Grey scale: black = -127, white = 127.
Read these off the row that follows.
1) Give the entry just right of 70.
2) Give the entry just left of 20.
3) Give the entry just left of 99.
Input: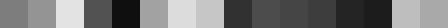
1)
-78
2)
-2
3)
20

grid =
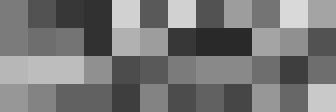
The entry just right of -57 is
23
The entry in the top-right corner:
36
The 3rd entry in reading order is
-72
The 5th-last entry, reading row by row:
-30
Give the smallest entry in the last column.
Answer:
-45
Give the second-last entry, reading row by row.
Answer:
-24
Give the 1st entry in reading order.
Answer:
-4
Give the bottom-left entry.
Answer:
23
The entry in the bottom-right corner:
73
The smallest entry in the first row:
-78
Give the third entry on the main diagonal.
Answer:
61
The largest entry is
89

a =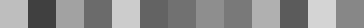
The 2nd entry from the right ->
84
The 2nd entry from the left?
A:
-63
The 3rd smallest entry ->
-28
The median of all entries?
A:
7

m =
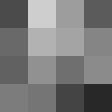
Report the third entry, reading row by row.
29
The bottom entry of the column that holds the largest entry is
-10
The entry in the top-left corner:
-52
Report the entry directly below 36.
-16
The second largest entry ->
50

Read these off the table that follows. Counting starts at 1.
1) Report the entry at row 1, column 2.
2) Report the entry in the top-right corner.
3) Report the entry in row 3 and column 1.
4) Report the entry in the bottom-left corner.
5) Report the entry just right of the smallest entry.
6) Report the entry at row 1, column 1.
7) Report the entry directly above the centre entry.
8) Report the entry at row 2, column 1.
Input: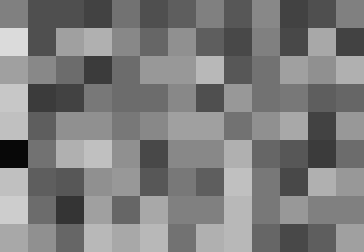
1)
-48
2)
0
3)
32
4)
40
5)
-13
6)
0
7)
8
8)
91

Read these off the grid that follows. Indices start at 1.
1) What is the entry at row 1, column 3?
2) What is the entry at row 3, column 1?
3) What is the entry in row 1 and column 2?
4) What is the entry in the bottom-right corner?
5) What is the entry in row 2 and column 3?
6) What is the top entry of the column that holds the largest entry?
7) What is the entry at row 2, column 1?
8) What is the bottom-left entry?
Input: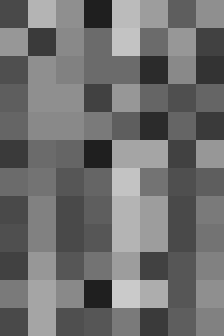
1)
15
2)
-48
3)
52
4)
1
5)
9
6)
59
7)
23
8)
-54

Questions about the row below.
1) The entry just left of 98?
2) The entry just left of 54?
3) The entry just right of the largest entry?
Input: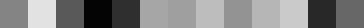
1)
4
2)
19
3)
-38

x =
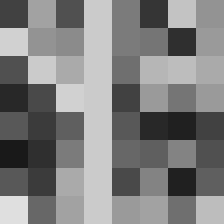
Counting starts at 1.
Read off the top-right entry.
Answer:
19
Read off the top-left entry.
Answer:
-62
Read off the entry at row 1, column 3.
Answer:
-47
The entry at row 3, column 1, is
-47
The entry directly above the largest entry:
-39
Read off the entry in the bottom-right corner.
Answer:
61
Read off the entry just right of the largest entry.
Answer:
-24
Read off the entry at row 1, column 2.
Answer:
34
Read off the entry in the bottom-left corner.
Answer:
95
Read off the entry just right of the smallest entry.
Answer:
-80
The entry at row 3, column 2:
75
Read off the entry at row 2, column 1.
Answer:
81
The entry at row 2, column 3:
11
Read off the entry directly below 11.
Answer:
42
